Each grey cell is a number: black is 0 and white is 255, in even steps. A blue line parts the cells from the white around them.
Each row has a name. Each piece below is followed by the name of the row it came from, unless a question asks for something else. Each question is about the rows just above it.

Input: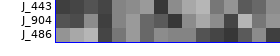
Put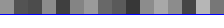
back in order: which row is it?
J_904
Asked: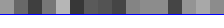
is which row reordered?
J_443

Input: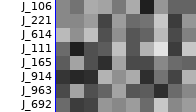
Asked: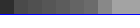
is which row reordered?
J_963
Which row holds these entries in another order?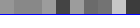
J_221
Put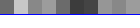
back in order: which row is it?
J_692
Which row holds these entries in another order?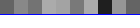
J_106

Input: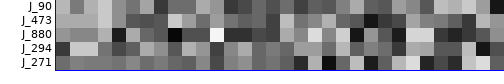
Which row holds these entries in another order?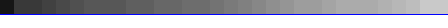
J_294
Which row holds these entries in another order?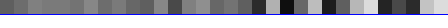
J_271
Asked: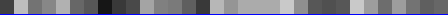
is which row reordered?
J_473
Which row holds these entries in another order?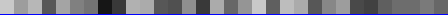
J_294

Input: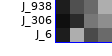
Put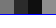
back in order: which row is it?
J_306
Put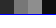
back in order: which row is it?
J_306
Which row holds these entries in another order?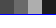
J_6

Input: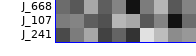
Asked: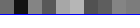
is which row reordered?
J_107
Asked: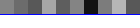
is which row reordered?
J_668

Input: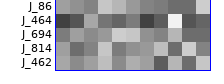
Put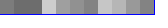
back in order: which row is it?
J_86
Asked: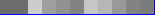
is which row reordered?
J_86

